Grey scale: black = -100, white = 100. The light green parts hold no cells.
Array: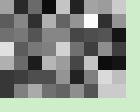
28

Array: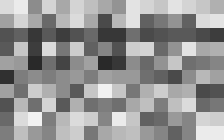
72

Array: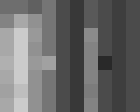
-14

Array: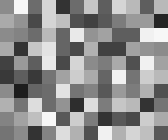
9

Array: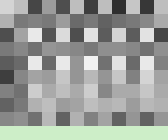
66

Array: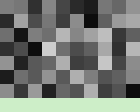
-1

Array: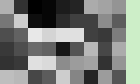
39
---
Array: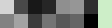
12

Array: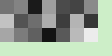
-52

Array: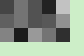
-36

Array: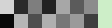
31

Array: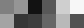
-31

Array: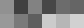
-44
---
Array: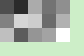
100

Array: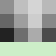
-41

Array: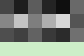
-12

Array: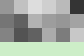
57

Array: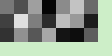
-27

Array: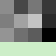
-99

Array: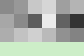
3
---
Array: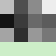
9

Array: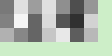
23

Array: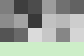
-40

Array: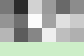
65

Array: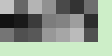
41

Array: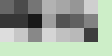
-8

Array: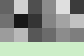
-38
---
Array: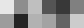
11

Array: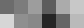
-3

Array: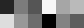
-3

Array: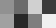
-16

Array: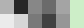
-70

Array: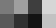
25
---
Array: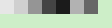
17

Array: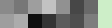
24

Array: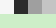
25

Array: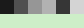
18

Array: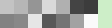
17

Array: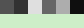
75

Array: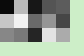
-82

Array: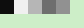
43

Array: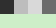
70

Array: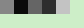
-21
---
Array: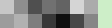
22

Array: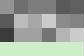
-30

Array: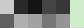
-25

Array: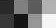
-56

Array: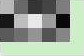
-82

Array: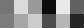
-2

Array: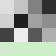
63

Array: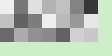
51

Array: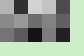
8

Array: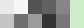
54
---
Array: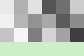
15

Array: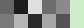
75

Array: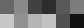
-49

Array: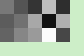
32

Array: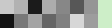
-79

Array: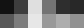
75

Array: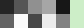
13

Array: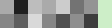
48

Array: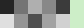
37
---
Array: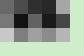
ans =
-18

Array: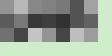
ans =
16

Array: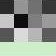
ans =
-67

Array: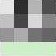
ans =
79

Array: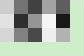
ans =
61

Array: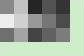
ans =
7

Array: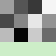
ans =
25

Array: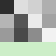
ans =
-65

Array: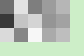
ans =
-13

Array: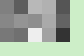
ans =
0
